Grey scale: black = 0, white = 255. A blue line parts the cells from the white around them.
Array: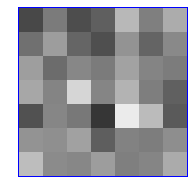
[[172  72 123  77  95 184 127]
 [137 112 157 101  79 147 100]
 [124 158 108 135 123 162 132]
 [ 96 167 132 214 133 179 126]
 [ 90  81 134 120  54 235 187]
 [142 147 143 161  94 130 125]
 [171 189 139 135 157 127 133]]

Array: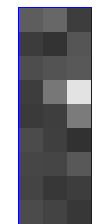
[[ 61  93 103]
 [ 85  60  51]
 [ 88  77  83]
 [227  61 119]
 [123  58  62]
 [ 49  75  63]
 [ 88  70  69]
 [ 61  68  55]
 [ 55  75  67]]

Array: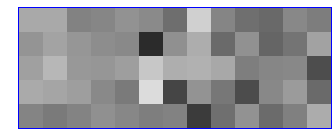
[[125 169 169 130 134 146 138 110 208 133 111 105 136]
 [162 148 163 150 141 137  43 144 173 106 145 101 116]
 [ 77 160 183 152 150 158 199 174 177 168 126 134 136]
 [106 170 165 158 137 122 220  69 147 119  76 136 155]
 [172 132 122 131 144 135 126 130  59 111 146 107 128]]

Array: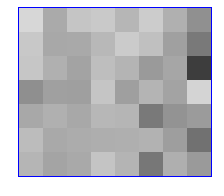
[[144 215 170 197 201 182 204 176]
 [121 200 168 169 184 203 192 160]
 [ 61 198 176 163 190 180 154 166]
 [212 143 160 159 197 159 180 163]
 [155 168 176 168 183 181 121 147]
 [113 188 169 172 174 175 178 158]
 [154 181 164 169 196 180 119 175]]

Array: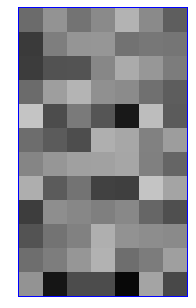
[[ 94 107 147 115 138 179 138]
 [117  58 126 149 150 114 119]
 [124  60  82  83 135 171 151]
 [ 93 107 158 180 144 139 112]
 [ 91 196  76 122  85  24 189]
 [157 109  91  77 175 167 129]
 [101 133 150 160 161 166 128]
 [164 174  91 115  65  63 196]
 [ 79  61 142 135 127 136 102]
 [138  83 115 129 175 146 141]
 [159 110 125 150 178 110 124]
 [ 72 147  21  76  76   8 164]]

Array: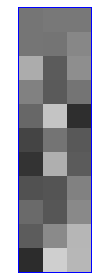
[[120 117 120]
 [135 117 116]
 [142 172  91]
 [116 129  90]
 [ 46 103 196]
 [ 88  68 116]
 [ 91  51 175]
 [129  81  84]
 [137 106  86]
 [182  92 138]
 [183  44 207]]
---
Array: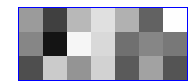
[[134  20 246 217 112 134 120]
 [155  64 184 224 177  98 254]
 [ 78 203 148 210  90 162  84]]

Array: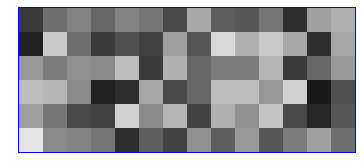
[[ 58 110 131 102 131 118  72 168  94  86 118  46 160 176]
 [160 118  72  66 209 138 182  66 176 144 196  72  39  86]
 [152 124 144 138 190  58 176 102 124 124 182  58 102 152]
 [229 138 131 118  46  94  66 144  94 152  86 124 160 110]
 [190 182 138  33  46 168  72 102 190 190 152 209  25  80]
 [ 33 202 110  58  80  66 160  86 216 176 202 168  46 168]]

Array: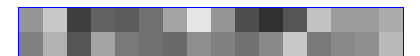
[[129 178  85 164 121 113 105 142 129 113 136 200 121 136 142 186]
 [150 200  63  98  92 113 164 229 150  78  49  85 194 156 156 171]]

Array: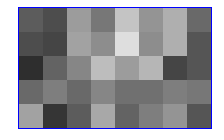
[[162  53  92 168  99 126 148  85]
 [ 77  69 162 141 222 141 175  85]
 [ 92  77 156 119 196 148 175 105]
 [ 46  99 134 189 156 182  69  85]
 [105 126 105 134 112 112 126 119]]

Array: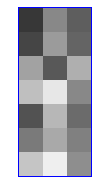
[[162  88 175]
 [ 55 136  94]
 [ 69 155 100]
 [122 169 128]
 [ 82 183 107]
 [191 231 136]
 [197 239 142]]

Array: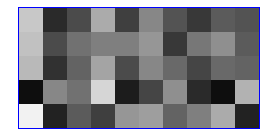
[[242  34  91  63 150 158  99 127 171  34]
 [200  42  75 171  63 135  83  56  91  83]
 [185  49  99 164  75 135 105  69 105  99]
 [193  75 113 127 127 150  56 119 143  91]
 [ 14 135 113 214  28  69 143  42  14 178]]
